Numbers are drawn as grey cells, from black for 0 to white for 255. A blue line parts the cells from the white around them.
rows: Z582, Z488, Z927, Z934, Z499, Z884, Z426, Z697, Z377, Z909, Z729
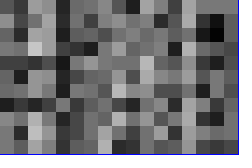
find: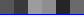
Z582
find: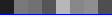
Z426

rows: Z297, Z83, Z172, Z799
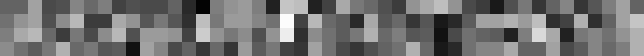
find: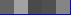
Z297
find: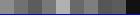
Z172
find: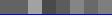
Z799
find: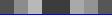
Z83
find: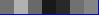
Z799
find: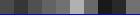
Z799
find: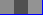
Z172

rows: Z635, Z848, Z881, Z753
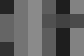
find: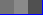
Z848
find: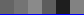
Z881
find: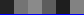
Z635
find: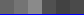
Z848

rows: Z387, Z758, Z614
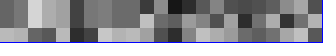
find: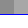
Z387
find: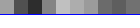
Z614

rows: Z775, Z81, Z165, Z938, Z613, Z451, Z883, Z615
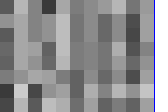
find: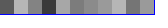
Z775
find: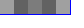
Z615
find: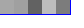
Z938
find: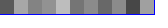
Z165
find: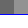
Z613
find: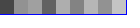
Z883

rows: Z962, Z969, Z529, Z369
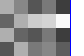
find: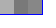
Z369
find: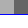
Z529
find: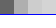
Z969
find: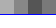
Z962
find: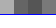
Z529
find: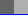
Z969

